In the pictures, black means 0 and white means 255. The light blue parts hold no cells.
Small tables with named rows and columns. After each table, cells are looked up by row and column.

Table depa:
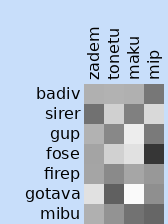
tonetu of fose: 209
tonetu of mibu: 147
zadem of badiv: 176
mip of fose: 54
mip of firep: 152
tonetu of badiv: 178
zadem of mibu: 176
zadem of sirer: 113
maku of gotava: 250
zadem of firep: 165
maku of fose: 225
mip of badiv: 119
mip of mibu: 102
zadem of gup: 178
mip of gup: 122
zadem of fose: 164
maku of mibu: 114
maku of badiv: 176
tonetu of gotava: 96

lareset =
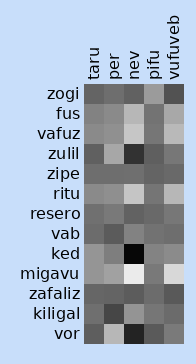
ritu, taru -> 138
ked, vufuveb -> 139
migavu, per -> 161
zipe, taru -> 110
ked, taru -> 149
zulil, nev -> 50
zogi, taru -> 100
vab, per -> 91
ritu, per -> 143
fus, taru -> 130
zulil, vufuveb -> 119
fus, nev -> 183
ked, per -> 126
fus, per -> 138
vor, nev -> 35
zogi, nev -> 97
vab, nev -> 130
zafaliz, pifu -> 108
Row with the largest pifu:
zogi

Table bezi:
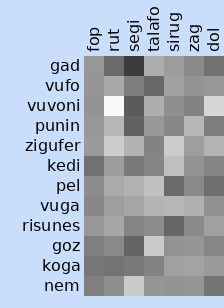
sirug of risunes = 102
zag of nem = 149
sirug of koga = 160
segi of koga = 121
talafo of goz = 202
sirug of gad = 156
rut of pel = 170
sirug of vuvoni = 143
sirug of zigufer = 204
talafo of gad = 173
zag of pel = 138
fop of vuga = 136
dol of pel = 111
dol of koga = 154
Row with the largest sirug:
zigufer

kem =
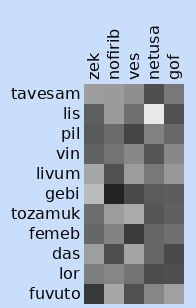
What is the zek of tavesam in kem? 157
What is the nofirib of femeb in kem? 131
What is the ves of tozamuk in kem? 171
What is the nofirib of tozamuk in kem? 157
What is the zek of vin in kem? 98
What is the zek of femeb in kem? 103
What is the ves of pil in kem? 69
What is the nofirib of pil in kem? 107
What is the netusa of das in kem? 102
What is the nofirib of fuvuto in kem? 166
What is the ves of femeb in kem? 59
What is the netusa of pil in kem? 130
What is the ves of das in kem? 164
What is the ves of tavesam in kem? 143
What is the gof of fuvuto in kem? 160
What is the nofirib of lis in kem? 155
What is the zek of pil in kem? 89
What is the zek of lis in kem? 95
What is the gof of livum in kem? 152

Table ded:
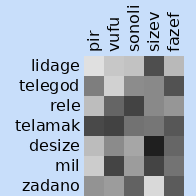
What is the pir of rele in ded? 189
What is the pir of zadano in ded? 147
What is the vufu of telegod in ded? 209
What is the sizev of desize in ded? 31
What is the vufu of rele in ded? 101
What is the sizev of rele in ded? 137
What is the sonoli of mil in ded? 156
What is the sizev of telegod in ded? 137
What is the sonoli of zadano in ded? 98
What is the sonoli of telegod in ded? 140
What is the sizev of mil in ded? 68
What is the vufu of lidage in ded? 199
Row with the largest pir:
lidage

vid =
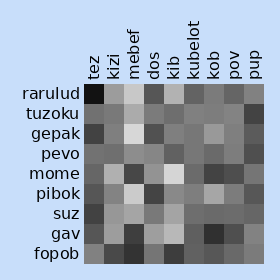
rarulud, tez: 18
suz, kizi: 151
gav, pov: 79
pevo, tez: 114
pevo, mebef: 141
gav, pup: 130
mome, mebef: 71
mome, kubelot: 107
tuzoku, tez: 113
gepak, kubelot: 119
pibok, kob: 166
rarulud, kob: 123
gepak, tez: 66
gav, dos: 158
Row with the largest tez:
fopob

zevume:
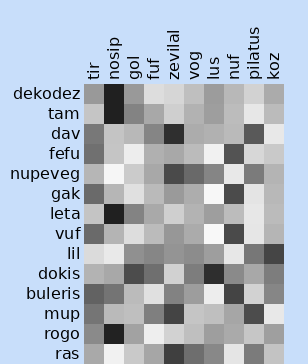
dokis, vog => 125
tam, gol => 131
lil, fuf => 134
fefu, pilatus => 215
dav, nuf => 186
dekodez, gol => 153
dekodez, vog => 191
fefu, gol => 237
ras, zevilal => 63
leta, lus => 158
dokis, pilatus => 168
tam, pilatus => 231
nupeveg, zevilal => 74
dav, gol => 184
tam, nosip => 32
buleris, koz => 134
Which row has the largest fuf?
rogo

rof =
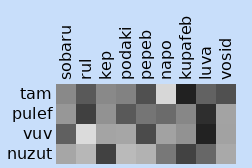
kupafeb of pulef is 135
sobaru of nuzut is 166
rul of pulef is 64
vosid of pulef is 163
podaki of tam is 130
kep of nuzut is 65
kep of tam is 137
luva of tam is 98
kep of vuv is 164

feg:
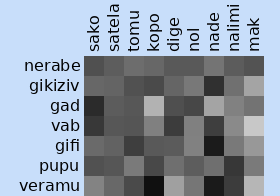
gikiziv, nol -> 120
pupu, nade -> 111
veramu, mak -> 182
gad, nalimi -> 129
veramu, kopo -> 16
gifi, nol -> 129

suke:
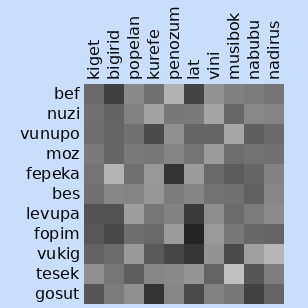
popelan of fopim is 111
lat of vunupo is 101
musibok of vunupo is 166
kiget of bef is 105
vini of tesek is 100
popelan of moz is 122
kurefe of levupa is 118
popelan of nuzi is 130
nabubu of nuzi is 136
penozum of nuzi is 120
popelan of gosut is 144

